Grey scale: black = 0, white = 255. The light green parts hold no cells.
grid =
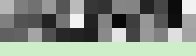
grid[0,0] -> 183
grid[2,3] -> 80
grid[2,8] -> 229
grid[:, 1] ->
[126, 83, 99]
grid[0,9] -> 132
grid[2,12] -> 223
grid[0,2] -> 113
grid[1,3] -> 34
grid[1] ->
[128, 83, 79, 34, 117, 242, 34, 131, 7, 62, 151, 85, 14, 166]
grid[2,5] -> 35

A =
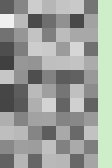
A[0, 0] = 93
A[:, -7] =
[93, 240, 114, 78, 64, 198, 70, 69, 175, 190, 137, 98]
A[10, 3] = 192
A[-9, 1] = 126
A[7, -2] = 208
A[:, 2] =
[205, 74, 195, 205, 148, 78, 186, 175, 162, 133, 157, 102]
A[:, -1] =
[116, 162, 168, 112, 171, 153, 140, 98, 154, 194, 126, 165]
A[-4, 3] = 163
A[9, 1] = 185
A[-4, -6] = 132
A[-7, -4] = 130
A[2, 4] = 188
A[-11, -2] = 73
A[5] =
[198, 146, 78, 130, 92, 97, 153]
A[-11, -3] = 145
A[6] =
[70, 93, 186, 159, 117, 192, 140]
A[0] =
[93, 134, 205, 182, 196, 201, 116]
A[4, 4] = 192
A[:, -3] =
[196, 145, 188, 155, 192, 92, 117, 100, 132, 169, 129, 183]
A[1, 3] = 110
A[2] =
[114, 150, 195, 127, 188, 168, 168]

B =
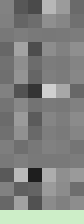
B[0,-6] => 130
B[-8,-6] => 116
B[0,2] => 74
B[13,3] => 155
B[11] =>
[121, 127, 121, 121, 121, 124]
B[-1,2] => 81
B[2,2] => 121
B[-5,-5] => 111
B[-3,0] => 89
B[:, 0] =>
[130, 128, 120, 103, 113, 111, 129, 116, 107, 112, 126, 121, 89, 129, 103]
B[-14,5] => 112
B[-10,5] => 135
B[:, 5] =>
[106, 112, 124, 143, 132, 135, 103, 129, 139, 133, 117, 124, 154, 110, 141]
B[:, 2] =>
[74, 109, 121, 77, 108, 101, 52, 115, 91, 105, 120, 121, 30, 100, 81]
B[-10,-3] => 127
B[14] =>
[103, 161, 81, 139, 128, 141]
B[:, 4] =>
[155, 134, 121, 129, 122, 123, 167, 120, 125, 122, 126, 121, 143, 140, 128]
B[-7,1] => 155
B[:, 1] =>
[87, 101, 125, 163, 142, 148, 82, 136, 155, 145, 111, 127, 186, 96, 161]

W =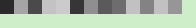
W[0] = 42
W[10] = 131
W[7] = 90
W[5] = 54

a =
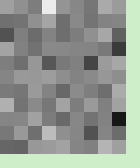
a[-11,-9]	160
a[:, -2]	[170, 131, 167, 121, 155, 151, 110, 128, 130, 133, 180]
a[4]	[126, 111, 151, 87, 121, 128, 69, 155, 167]
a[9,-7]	111
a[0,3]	236
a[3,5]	133
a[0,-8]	144
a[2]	[82, 127, 108, 131, 110, 125, 144, 167, 96]
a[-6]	[133, 153, 152, 157, 142, 131, 138, 151, 142]
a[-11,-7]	125
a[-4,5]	125
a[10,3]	155
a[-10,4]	110
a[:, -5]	[148, 110, 110, 136, 121, 142, 104, 163, 105, 143, 162]
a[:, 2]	[125, 144, 108, 114, 151, 152, 154, 138, 161, 111, 152]
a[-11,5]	135
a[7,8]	162
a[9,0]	120
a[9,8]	108
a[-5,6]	126
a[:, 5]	[135, 137, 125, 133, 128, 131, 139, 125, 135, 134, 133]
